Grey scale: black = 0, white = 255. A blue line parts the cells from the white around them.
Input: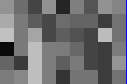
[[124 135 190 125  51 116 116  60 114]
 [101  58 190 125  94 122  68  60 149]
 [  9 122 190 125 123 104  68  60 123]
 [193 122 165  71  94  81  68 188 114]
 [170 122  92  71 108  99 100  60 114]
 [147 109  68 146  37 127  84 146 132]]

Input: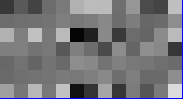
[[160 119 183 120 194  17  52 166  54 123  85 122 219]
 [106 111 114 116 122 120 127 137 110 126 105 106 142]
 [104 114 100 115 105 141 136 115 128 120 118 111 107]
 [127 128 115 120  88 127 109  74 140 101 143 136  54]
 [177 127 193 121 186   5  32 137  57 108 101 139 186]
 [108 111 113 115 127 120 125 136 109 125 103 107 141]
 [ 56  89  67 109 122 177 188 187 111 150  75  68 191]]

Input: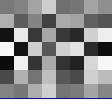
[[131 119 173 207 117 123 164 133]
 [ 73 177 116 190  88  74 207 188]
 [ 11 240  52 170  51  34 215 246]
 [248  19 206  88 208 225  43  13]
 [ 18 233  56 167  56  40 208 238]
 [175  93 132  65 170 163  96  84]
 [120 130 163 205 111 117 164 143]]

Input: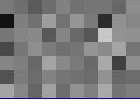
[[164 134 101 160 109 145 128 169 115 125]
 [ 82 123 108 130 117 114 108 146 103 108]
 [134 127 104 164 137 122 106 169  64 143]
 [ 73 119 143 123 111 117 148 138 165 116]
 [118 132 137  89 133 105  87 199 147 144]
 [ 18 127 113 158 114 149 122  44 145 134]
 [121 111  90 109 129 113 117 117 103 140]]

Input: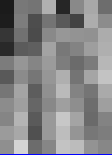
[[143 212 108 134 195 188 147 135]
 [155 168  80 153 189 149 119 125]
 [133 180  90 153 199 164 106 131]
 [140 159 102 136 159 142 109 159]
 [118 164  93 144 186 131 117 170]
 [ 89 139 118 150 175 116 165 195]
 [124 150 133 155 125 107 123 183]
 [ 41  91  95 163 120 131 158 175]
 [ 54 113  75 137 151 147 145 172]
 [ 29 125  77 116  89  66 173 140]
 [ 27 120 116 176  38 137 168 109]]

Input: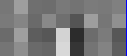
[[117 142 106 102 216  53 116 131  94]
 [107 159  93  87 211  44 108 123  87]
 [122 133 106 137 111  84 158 118 144]
 [119 158 111 109 121 115 123 121 128]]
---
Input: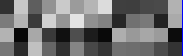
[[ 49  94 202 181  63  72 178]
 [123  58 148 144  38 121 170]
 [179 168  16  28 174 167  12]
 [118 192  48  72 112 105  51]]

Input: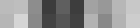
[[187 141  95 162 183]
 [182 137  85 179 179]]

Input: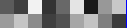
[[ 91 242 104  25 200]
 [155 139  81 195  59]]

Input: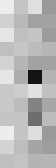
[[236 223]
 [208 162]
 [229 197]
 [191 188]
 [210 162]
 [230  19]
 [200 224]
 [201 131]
 [197 109]
 [237 222]
 [211 165]
 [192 180]]

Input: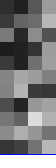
[[ 47  87]
 [ 58 108]
 [121 140]
 [ 28  51]
 [ 58 112]
 [133 156]
 [131  58]
 [ 76 151]
 [118 220]
 [139 150]
 [ 53 115]]

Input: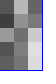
[[ 85 101]
 [ 63 122]
 [153 203]
 [ 84 223]
 [ 94 220]]

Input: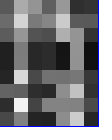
[[ 89 148 152  51]
 [107 122 203  89]
 [ 92  83 175  50]
 [ 32  40  20  15]
 [ 32  40  21  16]
 [ 37  73 113  56]
 [ 99  46 142  49]
 [ 45  68 131  74]
 [ 72  36 141  38]]
